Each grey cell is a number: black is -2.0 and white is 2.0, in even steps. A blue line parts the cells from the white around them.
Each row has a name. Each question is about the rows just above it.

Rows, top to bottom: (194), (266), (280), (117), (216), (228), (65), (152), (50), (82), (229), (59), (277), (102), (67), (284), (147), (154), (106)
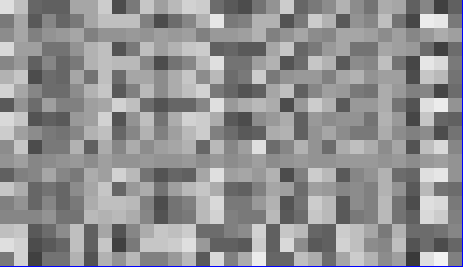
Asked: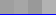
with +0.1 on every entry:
[0.6 0.7 0.5 0.9]
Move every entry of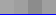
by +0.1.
[0.7 0.6 0.3 0.6]
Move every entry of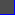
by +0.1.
[-0.7]
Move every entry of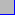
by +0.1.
[1.0]

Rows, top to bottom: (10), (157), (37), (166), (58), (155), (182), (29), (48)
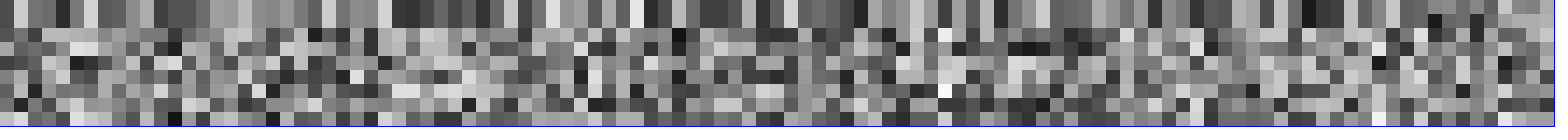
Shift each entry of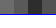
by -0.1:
[-0.4 -0.7 -1.4 -0.8]
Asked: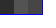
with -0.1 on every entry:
[-1.4 -0.8 -1.0]
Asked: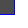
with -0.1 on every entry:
[-0.9]
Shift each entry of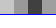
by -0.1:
[ 1.0  0.3 -1.1  0.4]

